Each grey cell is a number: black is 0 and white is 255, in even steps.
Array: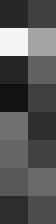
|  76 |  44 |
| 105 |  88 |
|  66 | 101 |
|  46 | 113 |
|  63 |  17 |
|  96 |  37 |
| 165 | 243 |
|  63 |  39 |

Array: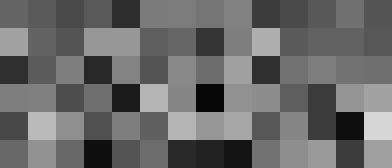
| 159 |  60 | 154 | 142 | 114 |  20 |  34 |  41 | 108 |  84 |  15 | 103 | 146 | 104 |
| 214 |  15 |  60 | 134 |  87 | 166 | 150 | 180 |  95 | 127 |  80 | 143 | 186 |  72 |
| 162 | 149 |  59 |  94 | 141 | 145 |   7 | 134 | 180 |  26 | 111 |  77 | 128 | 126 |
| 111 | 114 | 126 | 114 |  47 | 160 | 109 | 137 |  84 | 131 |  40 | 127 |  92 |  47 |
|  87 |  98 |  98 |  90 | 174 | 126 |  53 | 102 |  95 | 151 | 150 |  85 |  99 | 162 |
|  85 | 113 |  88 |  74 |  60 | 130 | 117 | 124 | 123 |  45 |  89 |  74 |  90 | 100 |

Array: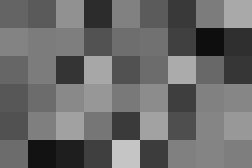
| 126 | 132 | 128 |  60 | 197 |  63 |  30 |  18 | 108 |
| 152 | 133 |  78 | 162 |  58 | 118 | 161 | 127 |  81 |
| 134 | 129 |  62 | 140 | 121 | 151 | 137 | 108 |  87 |
|  54 | 104 | 171 | 108 |  81 | 167 |  52 | 124 | 102 |
|  47 |  14 |  64 | 113 | 110 |  82 | 126 | 124 | 131 |
| 169 | 124 |  57 |  91 | 129 |  44 | 145 |  90 | 100 |

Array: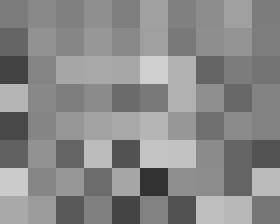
| 117 | 184 | 189 |  81 | 129 |  68 | 128 |  89 | 155 | 169 |
| 187 | 100 | 140 | 143 |  50 | 166 | 108 | 151 | 134 | 203 |
|  83 | 101 | 139 | 194 | 195 |  82 | 188 | 100 | 146 |  97 |
| 129 | 138 | 111 | 151 | 181 | 168 | 162 | 150 | 133 |  72 |
| 131 | 104 | 143 | 177 | 121 | 107 | 138 | 125 | 136 | 180 |
| 116 | 124 | 100 | 177 | 207 | 167 | 168 | 166 | 132 |  66 |
| 125 | 147 | 142 | 121 | 159 | 137 | 151 | 134 | 146 | 101 |
| 124 | 160 | 140 | 128 | 161 | 126 | 143 | 128 | 137 | 123 |

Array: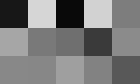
|  88 | 130 | 159 | 135 | 136 |
| 139 |  58 | 111 | 121 | 166 |
| 125 | 210 |   9 | 214 |  23 |

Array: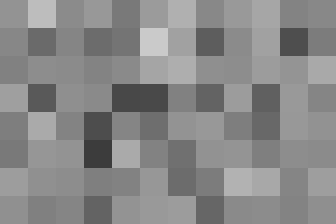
| 143 | 131 | 140 | 138 | 102 | 156 | 153 | 147 |  99 | 133 | 128 | 144 |
| 158 | 133 | 168 | 178 | 124 | 108 | 151 | 130 | 127 | 141 | 144 | 157 |
| 139 | 141 | 127 | 148 | 146 | 112 | 130 | 170 |  60 | 147 | 150 | 121 |
| 146 | 152 | 104 | 126 | 152 | 147 | 110 | 133 |  77 | 131 | 170 | 126 |
| 133 | 153 |  96 | 156 |  99 | 129 |  73 |  72 | 138 | 143 |  89 | 159 |
| 169 | 148 | 156 | 141 | 143 | 174 | 165 | 138 | 131 | 139 | 141 | 129 |
| 124 |  78 | 161 | 139 |  93 | 161 | 202 | 116 | 108 | 133 | 106 | 135 |
| 136 | 131 | 166 | 153 | 136 | 176 | 155 | 121 | 152 | 139 | 189 | 147 |
